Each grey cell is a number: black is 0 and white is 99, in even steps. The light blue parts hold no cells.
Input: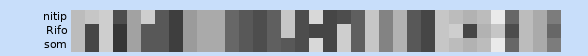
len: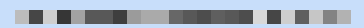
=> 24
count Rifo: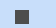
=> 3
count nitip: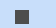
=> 4

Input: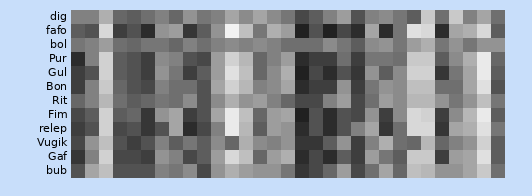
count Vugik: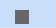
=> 3
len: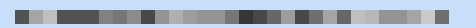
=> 31
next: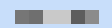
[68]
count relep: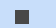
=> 2
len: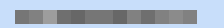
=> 13
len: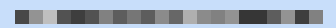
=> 22

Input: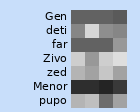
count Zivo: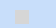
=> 0
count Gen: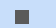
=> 1
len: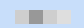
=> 4
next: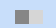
[55]
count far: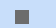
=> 0
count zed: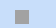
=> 2
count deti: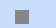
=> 2

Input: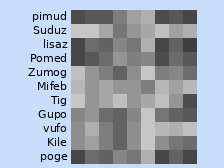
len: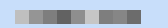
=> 9
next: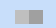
[68]
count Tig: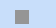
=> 3

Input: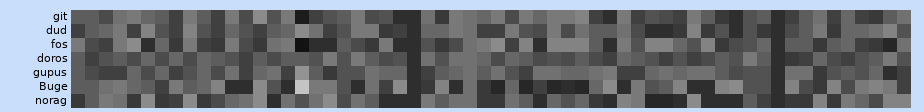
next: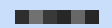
[25]
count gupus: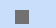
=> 13
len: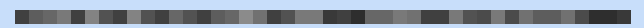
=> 44
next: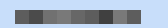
[25]
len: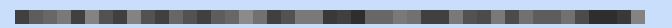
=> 45
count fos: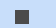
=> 5

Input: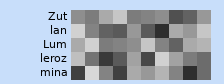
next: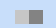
[38]
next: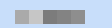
[31]
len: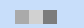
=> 3

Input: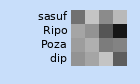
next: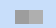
[48]
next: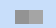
[76]
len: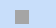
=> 1

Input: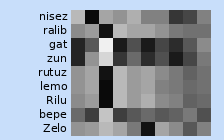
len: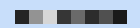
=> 8
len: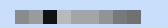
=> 9
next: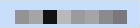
[38]
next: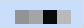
[60]
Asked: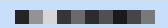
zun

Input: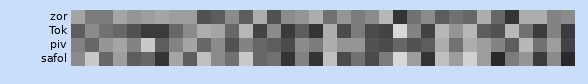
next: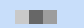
[36]
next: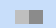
[44]
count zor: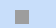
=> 3
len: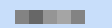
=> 5

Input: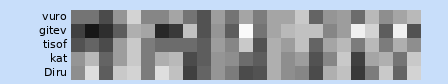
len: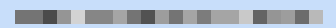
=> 22
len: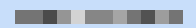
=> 12
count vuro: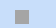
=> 5

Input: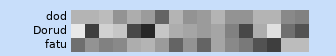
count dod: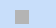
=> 6
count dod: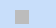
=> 1
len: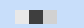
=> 3
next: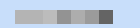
[70]
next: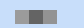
[39]

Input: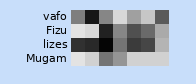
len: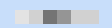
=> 6
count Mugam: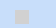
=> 4

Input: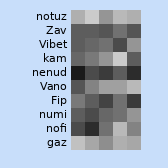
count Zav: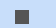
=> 2
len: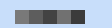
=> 5
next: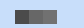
[58]

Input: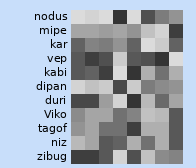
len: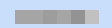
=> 6
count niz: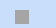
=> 1
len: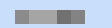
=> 5
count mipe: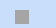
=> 3
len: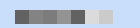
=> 7

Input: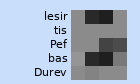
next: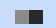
[12]
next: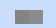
[54]
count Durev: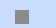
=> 3
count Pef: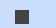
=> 1
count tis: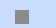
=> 4
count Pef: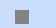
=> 0
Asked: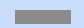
tis

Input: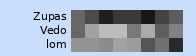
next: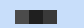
[22]
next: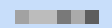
[50]

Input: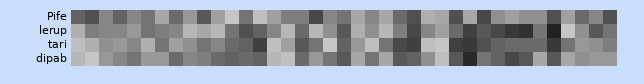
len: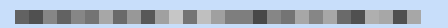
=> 29
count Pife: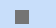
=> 3

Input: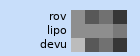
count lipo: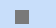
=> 1
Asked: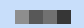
rov
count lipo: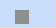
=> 3
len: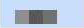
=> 3
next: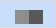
[44]

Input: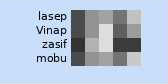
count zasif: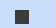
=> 2
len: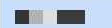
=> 5
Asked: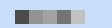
lasep

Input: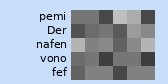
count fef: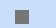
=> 0
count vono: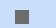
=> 1
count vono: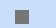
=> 3
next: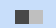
[67]
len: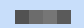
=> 4
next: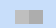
[28]

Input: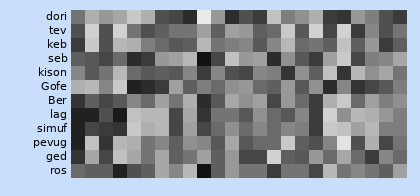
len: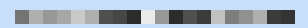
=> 20
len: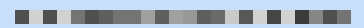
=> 24
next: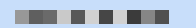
[45]
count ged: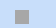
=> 4
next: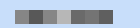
[75]
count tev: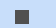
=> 4
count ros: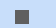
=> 5

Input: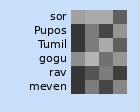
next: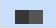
[48]
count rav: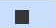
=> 1
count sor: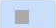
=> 2
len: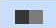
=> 2
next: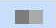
[37]
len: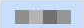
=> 4
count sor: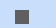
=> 1

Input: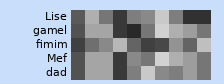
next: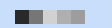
[46]
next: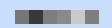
[19]
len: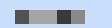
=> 5
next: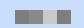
[19]
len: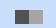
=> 2
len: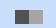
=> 2

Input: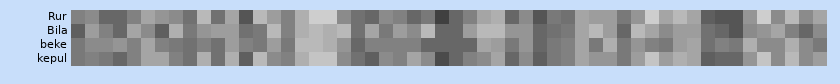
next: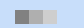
[80]
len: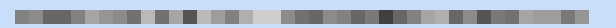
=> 41
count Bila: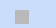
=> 8
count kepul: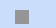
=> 3
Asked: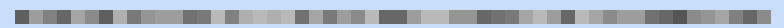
Bila

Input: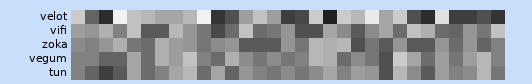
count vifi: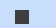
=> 0
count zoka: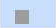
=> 1

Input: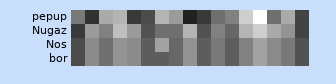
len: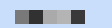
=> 5
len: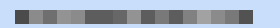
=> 17
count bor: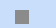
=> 3

